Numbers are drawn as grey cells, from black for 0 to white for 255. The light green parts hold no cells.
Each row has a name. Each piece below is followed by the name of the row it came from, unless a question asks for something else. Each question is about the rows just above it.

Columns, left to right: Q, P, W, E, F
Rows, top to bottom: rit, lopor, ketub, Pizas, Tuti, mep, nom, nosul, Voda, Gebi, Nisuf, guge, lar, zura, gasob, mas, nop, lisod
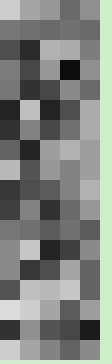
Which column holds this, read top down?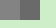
E
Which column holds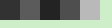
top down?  W

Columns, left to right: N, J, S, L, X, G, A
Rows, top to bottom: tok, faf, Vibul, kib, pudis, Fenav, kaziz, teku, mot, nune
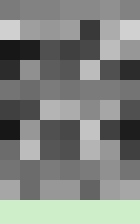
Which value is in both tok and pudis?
[123]
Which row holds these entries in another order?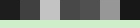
kaziz
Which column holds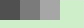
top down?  G
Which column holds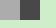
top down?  L

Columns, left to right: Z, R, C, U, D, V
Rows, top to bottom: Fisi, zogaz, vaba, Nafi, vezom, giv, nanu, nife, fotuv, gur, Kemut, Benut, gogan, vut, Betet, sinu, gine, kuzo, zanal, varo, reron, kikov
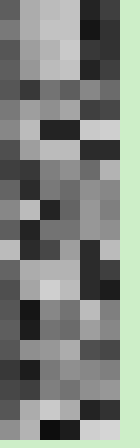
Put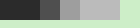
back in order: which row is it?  nife
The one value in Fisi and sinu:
[187]
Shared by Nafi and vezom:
[94]
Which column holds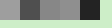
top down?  D
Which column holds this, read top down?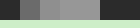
D
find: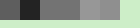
Benut
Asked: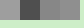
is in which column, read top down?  D

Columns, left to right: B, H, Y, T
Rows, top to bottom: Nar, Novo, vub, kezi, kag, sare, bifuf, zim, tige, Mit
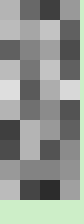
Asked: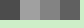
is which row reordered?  vub
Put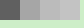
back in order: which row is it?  Novo
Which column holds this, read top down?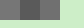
H
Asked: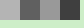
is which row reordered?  bifuf
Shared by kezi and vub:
[96]
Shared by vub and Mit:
[160]
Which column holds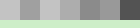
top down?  Y

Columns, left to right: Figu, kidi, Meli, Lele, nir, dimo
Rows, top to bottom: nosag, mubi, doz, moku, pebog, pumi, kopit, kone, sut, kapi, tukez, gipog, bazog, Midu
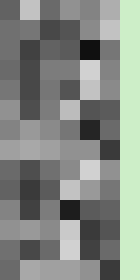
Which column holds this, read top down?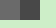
Meli
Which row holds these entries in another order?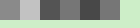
pebog
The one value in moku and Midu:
[106]
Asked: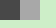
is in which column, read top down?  kidi
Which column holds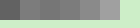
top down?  Meli
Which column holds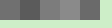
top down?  Meli

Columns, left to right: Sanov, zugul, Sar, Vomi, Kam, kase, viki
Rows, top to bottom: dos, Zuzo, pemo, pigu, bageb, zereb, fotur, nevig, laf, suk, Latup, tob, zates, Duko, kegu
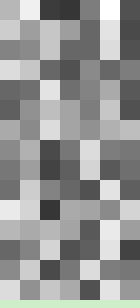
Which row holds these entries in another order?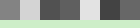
zates
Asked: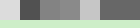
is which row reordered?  pemo
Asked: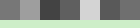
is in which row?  laf
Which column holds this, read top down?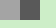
Kam
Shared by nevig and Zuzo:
[74]
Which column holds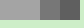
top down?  Vomi

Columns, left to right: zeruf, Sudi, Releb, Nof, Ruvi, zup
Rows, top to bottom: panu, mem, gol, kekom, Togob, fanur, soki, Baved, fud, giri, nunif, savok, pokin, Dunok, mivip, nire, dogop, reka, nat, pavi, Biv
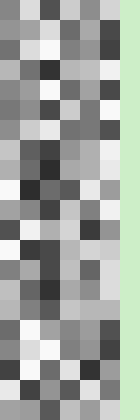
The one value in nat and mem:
[108]
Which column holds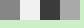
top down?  Sudi
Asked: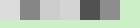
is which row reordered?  panu
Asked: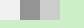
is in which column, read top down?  zup
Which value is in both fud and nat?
[108]
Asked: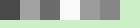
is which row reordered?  Togob

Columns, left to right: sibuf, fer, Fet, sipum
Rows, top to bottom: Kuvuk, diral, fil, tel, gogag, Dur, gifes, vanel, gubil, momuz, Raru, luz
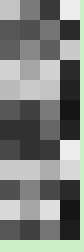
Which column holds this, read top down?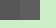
sibuf
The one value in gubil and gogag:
[202]
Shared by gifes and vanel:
[49]

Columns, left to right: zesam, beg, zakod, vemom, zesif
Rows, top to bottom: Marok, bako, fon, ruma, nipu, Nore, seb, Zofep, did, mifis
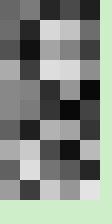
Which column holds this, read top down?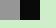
vemom
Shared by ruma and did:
[221]
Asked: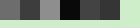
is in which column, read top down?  zesif
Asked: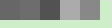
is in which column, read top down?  zesam

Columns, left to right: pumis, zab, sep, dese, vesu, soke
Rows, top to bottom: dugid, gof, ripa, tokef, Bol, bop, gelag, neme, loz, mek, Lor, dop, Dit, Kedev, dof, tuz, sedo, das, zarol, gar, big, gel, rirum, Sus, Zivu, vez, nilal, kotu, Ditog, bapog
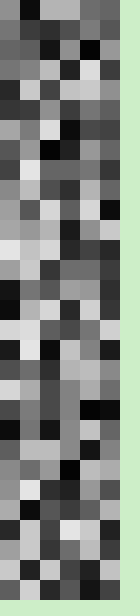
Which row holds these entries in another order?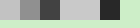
Bol
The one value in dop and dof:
[152]
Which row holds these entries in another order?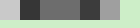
Kedev
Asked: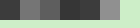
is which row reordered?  bop
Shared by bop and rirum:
[94]
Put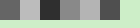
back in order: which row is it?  mek
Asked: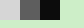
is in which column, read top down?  sep

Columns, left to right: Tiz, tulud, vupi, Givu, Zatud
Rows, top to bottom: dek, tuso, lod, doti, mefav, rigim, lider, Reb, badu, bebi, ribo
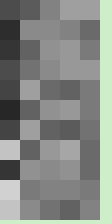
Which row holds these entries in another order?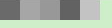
Reb
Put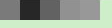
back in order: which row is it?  rigim
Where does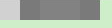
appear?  bebi
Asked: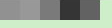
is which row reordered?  lod

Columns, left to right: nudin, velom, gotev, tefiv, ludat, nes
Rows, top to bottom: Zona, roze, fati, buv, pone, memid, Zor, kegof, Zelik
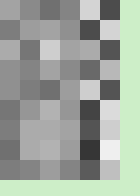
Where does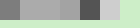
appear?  Zor
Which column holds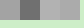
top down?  gotev
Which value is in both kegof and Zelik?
[157]
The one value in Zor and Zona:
[163]
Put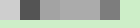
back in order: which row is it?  Zor

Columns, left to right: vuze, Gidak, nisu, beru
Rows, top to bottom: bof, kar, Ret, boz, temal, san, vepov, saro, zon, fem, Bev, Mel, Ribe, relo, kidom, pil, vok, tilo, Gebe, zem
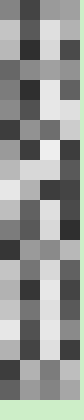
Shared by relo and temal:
[97]
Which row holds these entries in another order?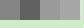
zem
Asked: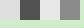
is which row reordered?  san
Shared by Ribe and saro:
[154]
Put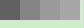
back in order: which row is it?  zem
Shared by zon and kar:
[89]
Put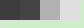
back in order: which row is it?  tilo

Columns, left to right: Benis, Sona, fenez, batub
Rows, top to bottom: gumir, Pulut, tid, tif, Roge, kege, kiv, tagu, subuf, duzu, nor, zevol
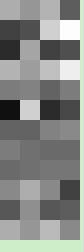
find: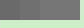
subuf
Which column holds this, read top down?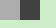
Benis

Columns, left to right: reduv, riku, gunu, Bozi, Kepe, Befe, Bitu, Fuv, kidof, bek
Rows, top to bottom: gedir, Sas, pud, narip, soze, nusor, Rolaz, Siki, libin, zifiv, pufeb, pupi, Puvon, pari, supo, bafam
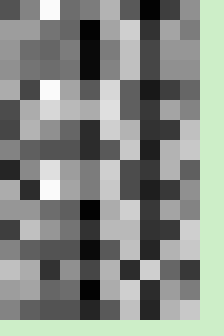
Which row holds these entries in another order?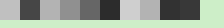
Rolaz
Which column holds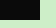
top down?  Kepe
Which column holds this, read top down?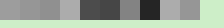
reduv

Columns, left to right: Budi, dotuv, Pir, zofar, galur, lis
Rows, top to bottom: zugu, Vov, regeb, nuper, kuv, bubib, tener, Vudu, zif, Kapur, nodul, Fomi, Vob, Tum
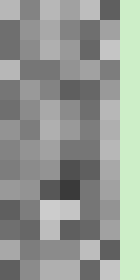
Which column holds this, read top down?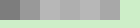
lis
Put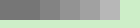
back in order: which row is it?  Vudu
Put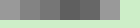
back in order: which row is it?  kuv
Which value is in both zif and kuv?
[95]
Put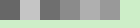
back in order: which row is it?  regeb

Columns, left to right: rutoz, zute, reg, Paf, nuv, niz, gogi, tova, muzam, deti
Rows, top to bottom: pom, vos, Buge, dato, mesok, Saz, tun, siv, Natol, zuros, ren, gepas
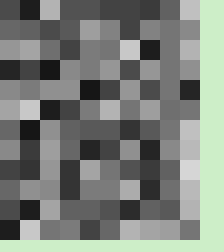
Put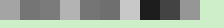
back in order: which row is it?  Buge
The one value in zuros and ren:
[44]
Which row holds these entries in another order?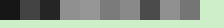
mesok
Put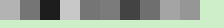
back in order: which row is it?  Buge
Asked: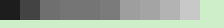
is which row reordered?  Saz
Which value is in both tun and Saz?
[117]
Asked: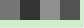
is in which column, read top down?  gogi

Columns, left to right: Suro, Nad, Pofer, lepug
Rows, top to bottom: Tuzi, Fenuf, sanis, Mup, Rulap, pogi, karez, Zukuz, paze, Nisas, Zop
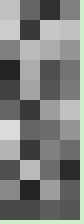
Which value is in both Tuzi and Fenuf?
[192]
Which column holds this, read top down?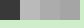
Nad
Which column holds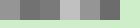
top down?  lepug
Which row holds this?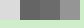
karez
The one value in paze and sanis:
[186]
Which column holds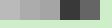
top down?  Nad

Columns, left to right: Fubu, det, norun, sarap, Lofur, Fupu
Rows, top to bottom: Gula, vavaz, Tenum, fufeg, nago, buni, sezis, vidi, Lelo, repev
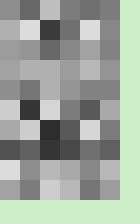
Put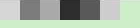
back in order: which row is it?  sezis
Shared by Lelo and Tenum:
[136]
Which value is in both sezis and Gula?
[124]

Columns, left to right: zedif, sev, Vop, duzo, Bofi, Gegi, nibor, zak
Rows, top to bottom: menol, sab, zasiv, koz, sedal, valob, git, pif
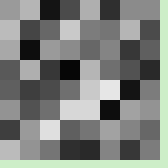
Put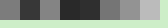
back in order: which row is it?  pif
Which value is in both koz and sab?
[181]
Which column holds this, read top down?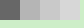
Bofi
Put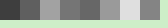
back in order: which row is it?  git
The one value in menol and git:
[154]

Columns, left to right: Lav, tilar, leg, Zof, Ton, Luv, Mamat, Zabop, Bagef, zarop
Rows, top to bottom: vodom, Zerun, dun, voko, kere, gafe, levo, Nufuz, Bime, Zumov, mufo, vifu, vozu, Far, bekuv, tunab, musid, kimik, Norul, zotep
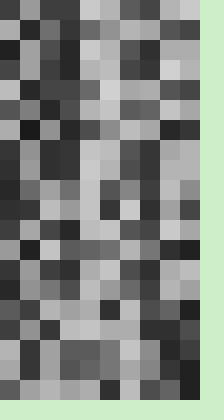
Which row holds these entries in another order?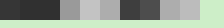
Far
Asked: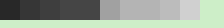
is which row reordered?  voko
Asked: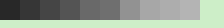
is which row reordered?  Zerun

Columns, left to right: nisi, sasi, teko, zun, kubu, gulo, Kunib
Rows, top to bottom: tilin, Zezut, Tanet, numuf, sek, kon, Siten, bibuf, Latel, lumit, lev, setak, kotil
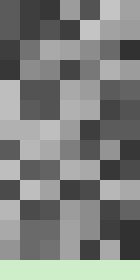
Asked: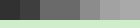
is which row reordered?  setak
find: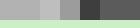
Siten
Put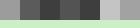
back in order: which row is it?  Zezut
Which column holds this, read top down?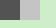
kubu
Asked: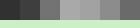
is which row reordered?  Tanet
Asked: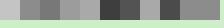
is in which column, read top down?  kubu
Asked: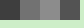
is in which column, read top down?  sasi

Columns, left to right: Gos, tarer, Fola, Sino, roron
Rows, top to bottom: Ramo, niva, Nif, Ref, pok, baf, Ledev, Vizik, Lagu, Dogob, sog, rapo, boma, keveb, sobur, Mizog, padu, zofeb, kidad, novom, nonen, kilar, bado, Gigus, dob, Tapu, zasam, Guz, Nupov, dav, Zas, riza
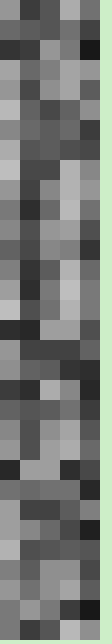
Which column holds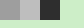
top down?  Gos
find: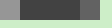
zofeb
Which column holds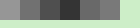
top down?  roron
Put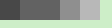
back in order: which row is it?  baf
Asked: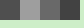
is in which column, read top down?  tarer
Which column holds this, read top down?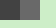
Fola
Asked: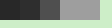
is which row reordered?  padu

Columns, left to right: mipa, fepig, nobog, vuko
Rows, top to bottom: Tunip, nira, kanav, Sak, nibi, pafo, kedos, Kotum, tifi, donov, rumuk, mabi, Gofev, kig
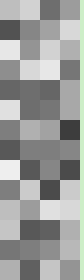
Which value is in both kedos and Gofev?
[126]
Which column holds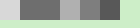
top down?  fepig

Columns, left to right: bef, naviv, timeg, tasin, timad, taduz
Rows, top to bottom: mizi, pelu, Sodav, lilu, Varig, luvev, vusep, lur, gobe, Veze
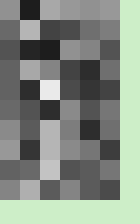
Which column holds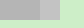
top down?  timeg
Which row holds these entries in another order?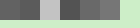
gobe
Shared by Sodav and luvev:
[83]

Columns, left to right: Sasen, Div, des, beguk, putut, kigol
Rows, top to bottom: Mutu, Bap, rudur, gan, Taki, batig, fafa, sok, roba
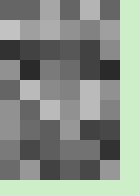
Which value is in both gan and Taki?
[145]
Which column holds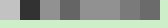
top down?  Sasen
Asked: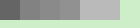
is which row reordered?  Taki
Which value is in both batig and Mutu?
[101]
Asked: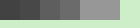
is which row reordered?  roba
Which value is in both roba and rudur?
[66]

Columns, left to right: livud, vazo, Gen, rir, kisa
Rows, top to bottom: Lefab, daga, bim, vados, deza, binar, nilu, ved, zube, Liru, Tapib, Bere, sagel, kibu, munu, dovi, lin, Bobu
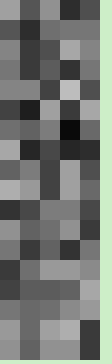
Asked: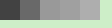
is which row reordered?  Liru
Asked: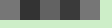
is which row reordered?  sagel
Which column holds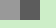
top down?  Gen

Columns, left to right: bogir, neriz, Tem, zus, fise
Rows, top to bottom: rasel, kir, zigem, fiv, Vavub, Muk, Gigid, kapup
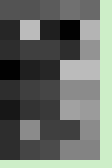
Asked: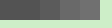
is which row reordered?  rasel
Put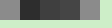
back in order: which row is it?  Vavub
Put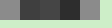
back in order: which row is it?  Vavub
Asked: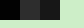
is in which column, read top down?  bogir
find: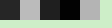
kir
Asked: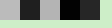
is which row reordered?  kir

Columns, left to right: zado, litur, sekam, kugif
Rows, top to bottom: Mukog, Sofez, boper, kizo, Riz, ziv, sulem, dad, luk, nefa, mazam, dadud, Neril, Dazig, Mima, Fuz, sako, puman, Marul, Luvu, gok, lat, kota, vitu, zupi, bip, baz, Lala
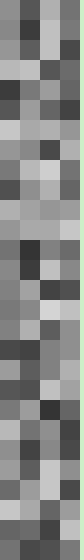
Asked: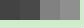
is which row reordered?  puman
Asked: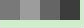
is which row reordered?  Riz
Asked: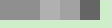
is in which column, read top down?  kugif
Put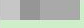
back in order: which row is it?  dadud

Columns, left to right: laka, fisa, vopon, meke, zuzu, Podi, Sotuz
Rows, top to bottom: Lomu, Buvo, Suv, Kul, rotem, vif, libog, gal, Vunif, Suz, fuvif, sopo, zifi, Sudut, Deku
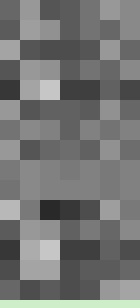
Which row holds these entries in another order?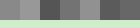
Kul
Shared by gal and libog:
[97]
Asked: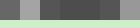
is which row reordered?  Suv

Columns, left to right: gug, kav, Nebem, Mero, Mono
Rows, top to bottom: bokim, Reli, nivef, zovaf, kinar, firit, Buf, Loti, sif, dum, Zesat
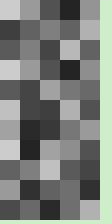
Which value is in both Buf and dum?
[154]
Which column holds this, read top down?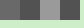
Mono
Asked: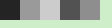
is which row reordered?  zovaf
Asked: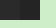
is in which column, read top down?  kav
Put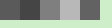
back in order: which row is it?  nivef
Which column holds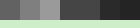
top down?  kav
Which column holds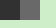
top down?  kav

